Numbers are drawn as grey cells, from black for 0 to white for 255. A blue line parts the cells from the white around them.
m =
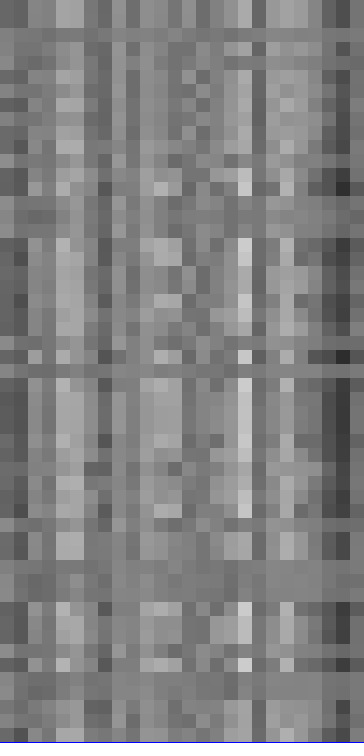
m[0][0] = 103
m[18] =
[102, 79, 139, 131, 169, 165, 131, 90, 135, 121, 148, 171, 167, 108, 127, 124, 144, 197, 108, 127, 169, 107, 117, 78, 66, 100]
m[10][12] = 135
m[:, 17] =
[170, 170, 123, 162, 123, 170, 163, 169, 160, 170, 167, 135, 188, 198, 132, 122, 133, 204, 197, 170, 169, 197, 188, 167, 126, 199, 127, 204, 192, 193, 192, 199, 189, 166, 173, 189, 197, 127, 167, 166, 124, 126, 130, 203, 187, 187, 131, 204, 128, 132, 163, 162, 163]
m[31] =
[106, 88, 143, 126, 176, 160, 133, 85, 135, 125, 155, 170, 164, 108, 124, 110, 148, 199, 111, 125, 170, 107, 107, 81, 61, 99]
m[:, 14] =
[109, 109, 117, 138, 135, 108, 139, 110, 136, 109, 117, 137, 116, 137, 138, 126, 139, 138, 127, 108, 108, 127, 115, 111, 141, 139, 118, 137, 132, 132, 131, 124, 116, 122, 117, 119, 127, 140, 117, 117, 117, 123, 119, 136, 114, 114, 139, 137, 118, 119, 129, 140, 117]
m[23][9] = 115
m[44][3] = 117
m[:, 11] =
[137, 136, 125, 132, 124, 136, 133, 136, 133, 135, 145, 132, 143, 177, 128, 128, 128, 172, 171, 136, 137, 171, 143, 139, 122, 174, 126, 173, 161, 157, 157, 170, 143, 132, 144, 144, 172, 123, 146, 145, 125, 128, 128, 173, 142, 142, 127, 172, 127, 127, 135, 132, 146]
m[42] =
[137, 114, 105, 108, 123, 134, 117, 116, 133, 132, 137, 128, 124, 125, 119, 118, 109, 130, 120, 131, 131, 132, 131, 115, 113, 122]
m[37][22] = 127
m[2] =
[128, 120, 119, 113, 121, 122, 114, 120, 132, 128, 130, 125, 132, 123, 117, 121, 115, 123, 126, 134, 133, 129, 130, 119, 117, 122]
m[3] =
[130, 116, 116, 124, 140, 149, 108, 104, 148, 111, 141, 132, 114, 114, 138, 125, 148, 162, 101, 158, 145, 151, 141, 116, 83, 113]
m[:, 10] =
[142, 142, 130, 141, 143, 141, 140, 142, 140, 143, 153, 147, 159, 157, 145, 143, 146, 164, 148, 142, 141, 147, 157, 144, 143, 143, 135, 163, 151, 150, 150, 155, 158, 145, 154, 157, 147, 143, 152, 150, 130, 140, 137, 164, 152, 155, 145, 164, 135, 139, 143, 141, 148]
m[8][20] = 146
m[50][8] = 143
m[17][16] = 138
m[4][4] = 137
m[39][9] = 115
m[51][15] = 123
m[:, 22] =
[133, 133, 130, 141, 127, 135, 139, 129, 142, 138, 122, 129, 113, 95, 127, 129, 128, 105, 117, 135, 132, 117, 114, 128, 126, 85, 131, 105, 119, 117, 117, 107, 114, 143, 122, 113, 119, 127, 122, 124, 131, 130, 131, 104, 121, 117, 128, 105, 132, 132, 140, 139, 126]
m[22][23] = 82
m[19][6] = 117
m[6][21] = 152
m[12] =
[99, 88, 132, 121, 157, 165, 140, 112, 136, 130, 159, 143, 147, 116, 116, 151, 159, 188, 118, 143, 168, 138, 113, 83, 62, 114]
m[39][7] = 122
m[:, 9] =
[110, 110, 128, 111, 128, 109, 109, 114, 114, 109, 117, 118, 130, 127, 121, 127, 121, 126, 121, 110, 112, 121, 131, 115, 128, 128, 131, 127, 129, 127, 127, 125, 130, 115, 120, 129, 121, 127, 117, 115, 128, 129, 132, 127, 132, 131, 123, 126, 130, 133, 122, 108, 116]
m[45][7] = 116
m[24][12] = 111
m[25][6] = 132
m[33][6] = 100
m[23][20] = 173
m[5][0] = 105

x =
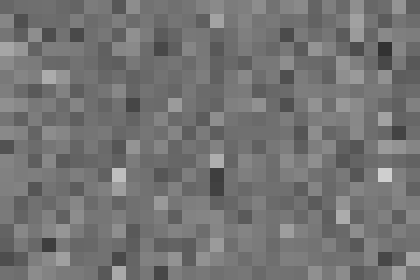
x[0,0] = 103
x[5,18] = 110
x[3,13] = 134
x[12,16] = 114
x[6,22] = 125
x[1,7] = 113
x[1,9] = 108
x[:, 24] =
[106, 122, 91, 105, 148, 143, 124, 153, 124, 110, 97, 86, 121, 114, 147, 172, 105, 107, 114, 140]
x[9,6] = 117
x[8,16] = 116
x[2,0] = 117
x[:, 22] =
[100, 98, 109, 148, 106, 115, 125, 147, 124, 142, 126, 143, 113, 133, 91, 123, 120, 115, 117, 144]
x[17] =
[95, 121, 104, 62, 121, 103, 104, 114, 109, 93, 122, 95, 99, 93, 121, 155, 111, 127, 123, 107, 120, 118, 115, 128, 107, 89, 132, 119, 110, 113]
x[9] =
[137, 131, 100, 141, 134, 115, 117, 121, 104, 109, 118, 111, 133, 94, 123, 94, 111, 112, 112, 112, 115, 85, 142, 102, 110, 137, 110, 103, 67, 110]
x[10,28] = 147
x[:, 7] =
[120, 113, 119, 96, 97, 103, 117, 100, 108, 121, 106, 108, 97, 128, 119, 118, 120, 114, 114, 88]
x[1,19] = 121
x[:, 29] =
[94, 109, 125, 105, 88, 95, 108, 129, 103, 110, 133, 98, 112, 98, 125, 136, 115, 113, 163, 115]
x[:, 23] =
[127, 110, 118, 130, 102, 97, 121, 110, 129, 102, 136, 115, 107, 105, 108, 95, 99, 128, 112, 121]
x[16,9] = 89
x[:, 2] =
[111, 107, 142, 99, 123, 127, 89, 120, 125, 100, 108, 94, 126, 85, 113, 114, 119, 104, 126, 140]
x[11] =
[132, 124, 94, 136, 91, 99, 103, 108, 97, 124, 107, 110, 103, 102, 123, 174, 101, 134, 123, 110, 139, 122, 143, 115, 86, 100, 108, 113, 105, 98]
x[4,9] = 120
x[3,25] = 77
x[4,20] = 142
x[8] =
[116, 97, 125, 104, 112, 95, 114, 108, 111, 99, 114, 132, 106, 113, 92, 142, 116, 110, 106, 112, 125, 106, 124, 129, 124, 136, 111, 162, 100, 103]
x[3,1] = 150
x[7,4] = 107
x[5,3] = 172
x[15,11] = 125
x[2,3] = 77

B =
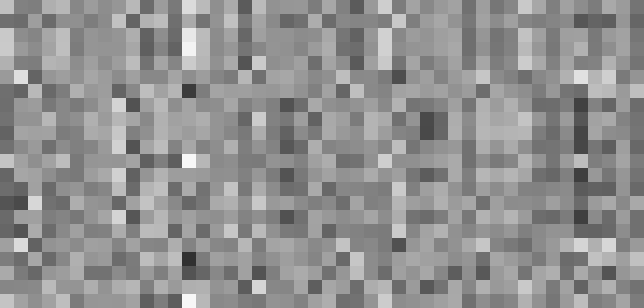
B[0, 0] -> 192
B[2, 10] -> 98
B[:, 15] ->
[143, 147, 140, 139, 145, 133, 164, 142, 148, 148, 142, 138, 143, 149, 170, 143, 154, 135, 160, 136, 147, 137]
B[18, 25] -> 198
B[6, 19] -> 151
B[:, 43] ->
[169, 94, 154, 142, 177, 207, 184, 101, 169, 141, 94, 135, 118, 96, 169, 107, 105, 215, 179, 84, 177, 134]
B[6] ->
[111, 100, 185, 105, 125, 176, 152, 157, 100, 136, 190, 162, 181, 59, 125, 164, 158, 159, 153, 151, 159, 146, 128, 162, 102, 191, 137, 132, 162, 166, 155, 162, 146, 156, 109, 166, 150, 142, 124, 152, 116, 109, 189, 184, 154, 191]
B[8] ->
[114, 147, 147, 183, 136, 143, 176, 155, 182, 166, 137, 177, 161, 165, 174, 148, 142, 102, 204, 130, 120, 158, 98, 169, 159, 123, 180, 171, 112, 148, 74, 102, 173, 140, 180, 166, 170, 196, 150, 117, 155, 86, 162, 169, 131, 115]
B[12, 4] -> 125
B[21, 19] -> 147
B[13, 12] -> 108
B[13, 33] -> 122
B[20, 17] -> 92
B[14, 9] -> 161
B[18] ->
[125, 108, 167, 106, 135, 176, 149, 154, 108, 123, 189, 165, 190, 49, 124, 160, 152, 161, 132, 145, 158, 147, 133, 161, 105, 198, 140, 130, 157, 168, 160, 158, 141, 149, 111, 166, 155, 142, 122, 151, 107, 112, 193, 179, 159, 193]
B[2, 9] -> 174
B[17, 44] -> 126
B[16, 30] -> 163
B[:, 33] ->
[113, 120, 111, 111, 119, 166, 156, 117, 140, 136, 113, 113, 127, 122, 167, 120, 133, 169, 149, 143, 135, 112]
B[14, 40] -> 141
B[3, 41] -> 178
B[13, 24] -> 135
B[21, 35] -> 125
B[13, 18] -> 172
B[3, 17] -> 117
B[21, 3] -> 161
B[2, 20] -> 147
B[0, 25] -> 91
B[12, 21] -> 121
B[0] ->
[192, 129, 126, 175, 183, 135, 156, 141, 150, 184, 107, 156, 121, 219, 186, 143, 171, 91, 187, 146, 150, 151, 124, 167, 129, 91, 153, 206, 124, 163, 136, 153, 162, 113, 158, 118, 134, 201, 167, 127, 161, 141, 124, 169, 155, 116]
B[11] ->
[196, 161, 143, 162, 189, 121, 149, 150, 149, 163, 96, 127, 94, 247, 183, 138, 142, 123, 122, 147, 143, 130, 160, 173, 111, 114, 145, 206, 143, 144, 151, 160, 170, 113, 143, 122, 134, 180, 148, 117, 155, 189, 126, 135, 164, 124]
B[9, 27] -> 157
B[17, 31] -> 132
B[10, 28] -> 189
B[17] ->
[160, 219, 98, 147, 152, 139, 160, 158, 132, 162, 134, 132, 174, 131, 160, 135, 131, 183, 123, 164, 168, 153, 137, 146, 195, 132, 136, 123, 81, 150, 165, 132, 146, 169, 198, 132, 121, 110, 139, 153, 178, 213, 176, 215, 126, 154]
